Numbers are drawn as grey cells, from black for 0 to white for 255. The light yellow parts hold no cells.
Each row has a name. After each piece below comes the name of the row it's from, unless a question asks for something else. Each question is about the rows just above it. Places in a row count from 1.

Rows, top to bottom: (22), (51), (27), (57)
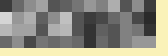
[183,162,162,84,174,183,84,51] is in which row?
(27)
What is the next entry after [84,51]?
[96]
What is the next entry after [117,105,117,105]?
[51]
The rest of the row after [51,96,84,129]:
[117,51]

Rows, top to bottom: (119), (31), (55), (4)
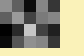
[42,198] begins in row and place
(55), 2
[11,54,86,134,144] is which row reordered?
(4)
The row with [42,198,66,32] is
(55)

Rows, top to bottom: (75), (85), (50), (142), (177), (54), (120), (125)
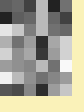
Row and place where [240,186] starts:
(120), 1
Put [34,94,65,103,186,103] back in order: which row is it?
(85)
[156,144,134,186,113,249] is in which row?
(54)
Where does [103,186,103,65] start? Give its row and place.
(85), 3
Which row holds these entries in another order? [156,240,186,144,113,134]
(120)

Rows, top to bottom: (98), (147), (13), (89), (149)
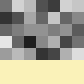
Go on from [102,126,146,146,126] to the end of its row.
[146,91]
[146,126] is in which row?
(13)
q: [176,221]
(149)
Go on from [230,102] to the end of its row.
[30,136,176,69,114]

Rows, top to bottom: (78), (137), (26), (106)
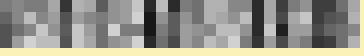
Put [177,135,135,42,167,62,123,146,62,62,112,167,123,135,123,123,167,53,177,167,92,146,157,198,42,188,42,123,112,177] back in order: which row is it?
(78)
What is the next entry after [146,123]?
[53]
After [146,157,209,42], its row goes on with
[112,74,157,135,188,167,209,123,53,157,74,146,123,53,62,112,177]
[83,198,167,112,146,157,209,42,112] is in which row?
(106)
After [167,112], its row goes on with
[146,157,209,42,112,74,157,135,188,167,209,123,53,157,74,146,123,53,62,112,177]
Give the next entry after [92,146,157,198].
[42]
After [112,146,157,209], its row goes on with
[42,112,74,157,135,188,167,209,123,53,157,74,146,123,53,62,112,177]

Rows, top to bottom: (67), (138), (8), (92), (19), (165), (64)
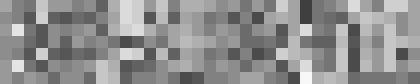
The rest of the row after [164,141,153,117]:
[153,117,207,164,63,117,129,153,219,164,129,207,207,164]
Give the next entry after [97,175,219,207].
[153]
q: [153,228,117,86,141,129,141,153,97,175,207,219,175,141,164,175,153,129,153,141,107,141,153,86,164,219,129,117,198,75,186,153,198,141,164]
(8)
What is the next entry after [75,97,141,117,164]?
[186]
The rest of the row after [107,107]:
[117,97,186,117,97,97,186,86,164,129,198,186,175]
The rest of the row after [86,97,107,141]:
[164,175,153,129,153,141,107,141,153,86,164,219,129,117,198,75,186,153,198,141,164]

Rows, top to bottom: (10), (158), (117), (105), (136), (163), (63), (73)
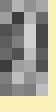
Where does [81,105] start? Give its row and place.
(117), 1
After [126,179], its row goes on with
[145,167]
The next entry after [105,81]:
[189]
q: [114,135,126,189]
(73)
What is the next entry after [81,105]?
[208]

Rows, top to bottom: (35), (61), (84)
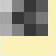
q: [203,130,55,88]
(35)
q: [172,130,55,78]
(84)
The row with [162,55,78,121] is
(61)
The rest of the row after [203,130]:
[55,88]
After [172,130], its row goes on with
[55,78]
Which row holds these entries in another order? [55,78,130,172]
(84)

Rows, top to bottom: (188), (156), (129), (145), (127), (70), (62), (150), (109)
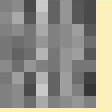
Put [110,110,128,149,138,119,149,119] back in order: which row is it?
(145)
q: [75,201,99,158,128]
(150)
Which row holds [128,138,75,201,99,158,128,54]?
(150)
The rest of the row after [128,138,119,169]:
[128,138,158,87]

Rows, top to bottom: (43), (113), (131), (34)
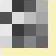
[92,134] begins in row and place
(34), 2
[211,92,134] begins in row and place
(34), 1

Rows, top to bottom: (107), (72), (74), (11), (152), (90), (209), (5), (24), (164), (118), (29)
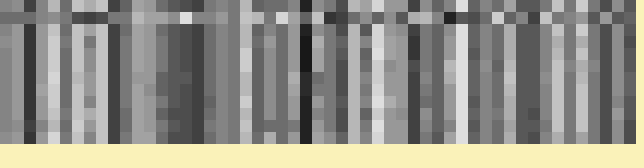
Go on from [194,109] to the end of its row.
[194,162,194,65,109,162,152,109,88,77,65,109,132,120,183,99,132,109,152,34,141,120,77,183,88,213,152,141,65,120,99,141,222,99,132,109,173,88,88,132,194,120,204,120,77,141,88]
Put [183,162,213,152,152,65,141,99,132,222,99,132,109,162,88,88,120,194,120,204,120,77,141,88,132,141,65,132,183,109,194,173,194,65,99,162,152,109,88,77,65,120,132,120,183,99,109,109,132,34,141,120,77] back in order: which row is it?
(107)

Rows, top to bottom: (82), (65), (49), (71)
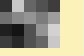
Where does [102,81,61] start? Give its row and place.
(82), 3
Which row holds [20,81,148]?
(49)
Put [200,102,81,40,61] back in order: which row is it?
(71)
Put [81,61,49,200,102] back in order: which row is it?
(82)

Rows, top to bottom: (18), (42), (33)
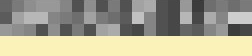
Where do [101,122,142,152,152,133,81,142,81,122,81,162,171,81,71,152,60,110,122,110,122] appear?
(18)
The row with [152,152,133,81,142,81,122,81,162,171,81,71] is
(18)
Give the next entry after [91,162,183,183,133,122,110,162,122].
[110]
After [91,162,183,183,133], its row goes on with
[122,110,162,122,110,91,193,133,81,71,183,71,171,133,205,205]
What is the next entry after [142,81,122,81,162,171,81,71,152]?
[60]

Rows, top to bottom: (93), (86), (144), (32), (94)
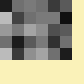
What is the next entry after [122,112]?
[58]
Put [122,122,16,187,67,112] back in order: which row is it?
(86)
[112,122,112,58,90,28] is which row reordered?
(93)

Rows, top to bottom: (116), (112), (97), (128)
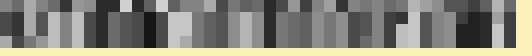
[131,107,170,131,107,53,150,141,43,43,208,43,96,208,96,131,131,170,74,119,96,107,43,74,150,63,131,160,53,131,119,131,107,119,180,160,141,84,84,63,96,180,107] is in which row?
(116)
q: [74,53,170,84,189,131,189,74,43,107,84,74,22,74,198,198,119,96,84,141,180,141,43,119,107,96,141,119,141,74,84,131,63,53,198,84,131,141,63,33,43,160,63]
(112)

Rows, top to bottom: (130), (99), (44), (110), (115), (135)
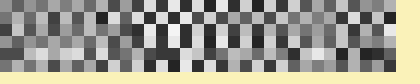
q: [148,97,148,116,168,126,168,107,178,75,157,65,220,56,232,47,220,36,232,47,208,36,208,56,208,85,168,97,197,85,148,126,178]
(130)
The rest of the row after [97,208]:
[47,220,36,232,47,220,56,178,75,208,56,208,97,168,126,157,85,178,97,157,56]
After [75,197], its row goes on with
[116,178,126,168,56,220,56,197,36]
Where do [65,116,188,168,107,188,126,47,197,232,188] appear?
(115)
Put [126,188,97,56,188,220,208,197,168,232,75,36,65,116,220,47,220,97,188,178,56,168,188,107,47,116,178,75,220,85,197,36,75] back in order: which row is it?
(99)

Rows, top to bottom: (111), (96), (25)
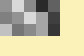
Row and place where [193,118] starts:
(25), 1
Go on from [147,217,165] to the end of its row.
[63]
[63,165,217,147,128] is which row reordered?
(96)
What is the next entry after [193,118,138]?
[165]
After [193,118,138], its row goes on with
[165,54]

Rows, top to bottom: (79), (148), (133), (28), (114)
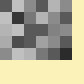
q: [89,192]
(79)
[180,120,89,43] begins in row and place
(114), 3
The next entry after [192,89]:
[89]
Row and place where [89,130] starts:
(133), 4
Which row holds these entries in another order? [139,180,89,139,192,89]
(79)
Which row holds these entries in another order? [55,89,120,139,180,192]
(148)
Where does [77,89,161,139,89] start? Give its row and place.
(28), 2

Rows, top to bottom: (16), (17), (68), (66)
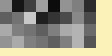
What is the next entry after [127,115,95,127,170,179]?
[106]
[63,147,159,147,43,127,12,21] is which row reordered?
(16)

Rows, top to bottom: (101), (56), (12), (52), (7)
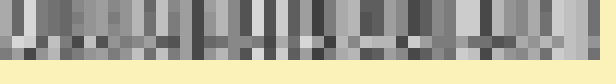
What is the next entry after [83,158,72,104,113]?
[136]
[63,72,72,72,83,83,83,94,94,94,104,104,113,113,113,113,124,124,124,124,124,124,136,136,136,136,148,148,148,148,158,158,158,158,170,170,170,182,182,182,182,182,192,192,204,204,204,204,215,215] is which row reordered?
(56)
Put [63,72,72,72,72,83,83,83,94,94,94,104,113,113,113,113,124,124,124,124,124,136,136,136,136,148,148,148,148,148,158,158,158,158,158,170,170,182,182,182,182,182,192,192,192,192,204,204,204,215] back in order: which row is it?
(7)

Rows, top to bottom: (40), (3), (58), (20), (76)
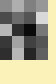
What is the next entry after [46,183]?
[37]
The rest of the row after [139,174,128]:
[151]

